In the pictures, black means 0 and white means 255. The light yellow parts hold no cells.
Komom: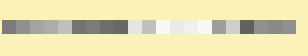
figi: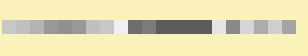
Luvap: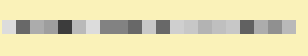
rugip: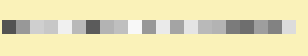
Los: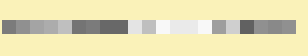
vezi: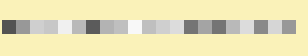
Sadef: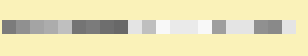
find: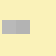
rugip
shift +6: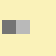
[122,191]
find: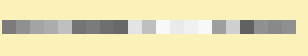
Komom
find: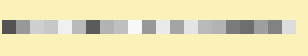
rugip

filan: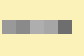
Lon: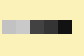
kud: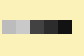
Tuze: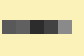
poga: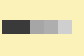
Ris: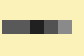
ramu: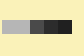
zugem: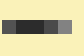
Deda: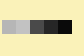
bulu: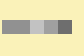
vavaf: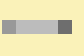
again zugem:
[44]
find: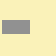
bulu
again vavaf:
[188]
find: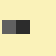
Tuze

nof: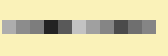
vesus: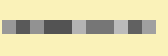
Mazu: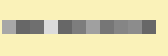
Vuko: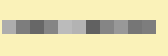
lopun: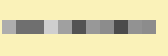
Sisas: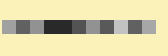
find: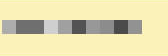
lopun
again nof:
[133]
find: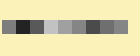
nof
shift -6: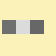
[105,213,97]

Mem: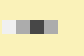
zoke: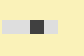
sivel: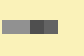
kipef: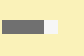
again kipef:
[112]
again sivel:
[145]
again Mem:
[172]
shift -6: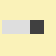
[216,216,58]
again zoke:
[222]

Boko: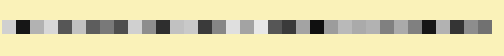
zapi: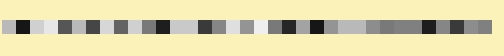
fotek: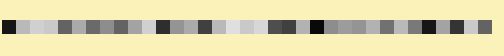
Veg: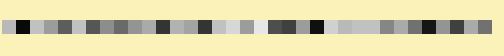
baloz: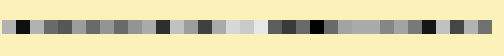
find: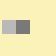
fotek
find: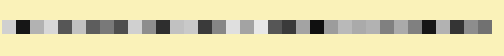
Boko
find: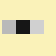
zapi
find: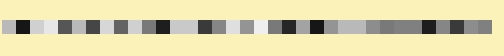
zapi
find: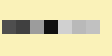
Veg

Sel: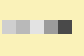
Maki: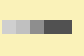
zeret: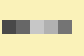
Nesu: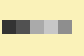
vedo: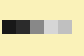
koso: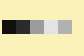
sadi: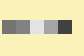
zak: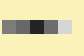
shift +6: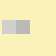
[213,191]
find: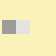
koso
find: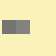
sadi
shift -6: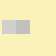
[201,186]
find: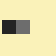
zak
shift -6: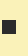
[37]
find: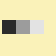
koso

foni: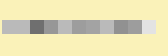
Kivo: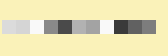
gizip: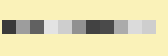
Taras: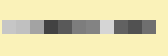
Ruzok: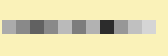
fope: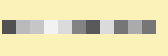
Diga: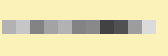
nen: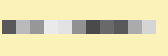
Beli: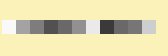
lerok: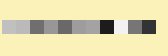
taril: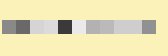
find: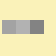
Diga
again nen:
[89]

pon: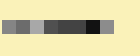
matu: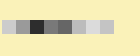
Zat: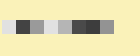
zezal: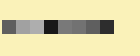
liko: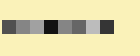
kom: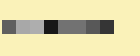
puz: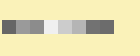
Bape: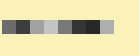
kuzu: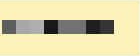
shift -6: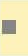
[127]
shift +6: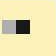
[180,30]
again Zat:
[225]
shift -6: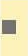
[108]
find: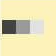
Zat
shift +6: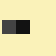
[73,24]

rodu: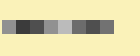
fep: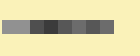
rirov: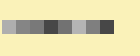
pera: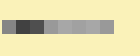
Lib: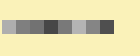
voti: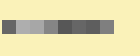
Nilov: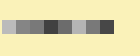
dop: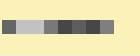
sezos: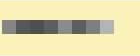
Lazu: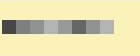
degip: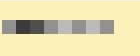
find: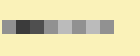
degip
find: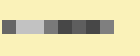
dop
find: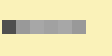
pera
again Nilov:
[121]
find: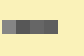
voti

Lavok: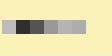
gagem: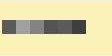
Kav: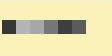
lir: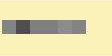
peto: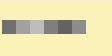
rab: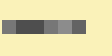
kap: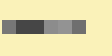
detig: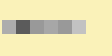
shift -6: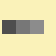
[72,113,134]
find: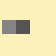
gagem

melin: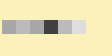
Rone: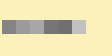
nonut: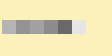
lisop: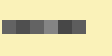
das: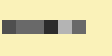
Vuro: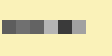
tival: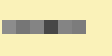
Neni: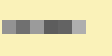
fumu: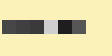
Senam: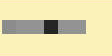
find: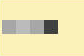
melin
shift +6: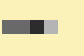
[111,111,50,186]
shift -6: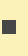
[65]
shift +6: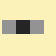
[153,43,153]
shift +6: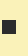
[50]
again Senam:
[147]
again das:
[105]

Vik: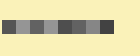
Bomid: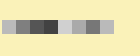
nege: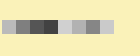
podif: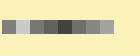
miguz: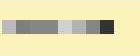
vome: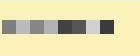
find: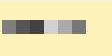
Bomid
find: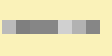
miguz
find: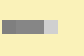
miguz
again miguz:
[134]
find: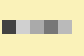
Bomid
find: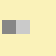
nege
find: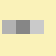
nege

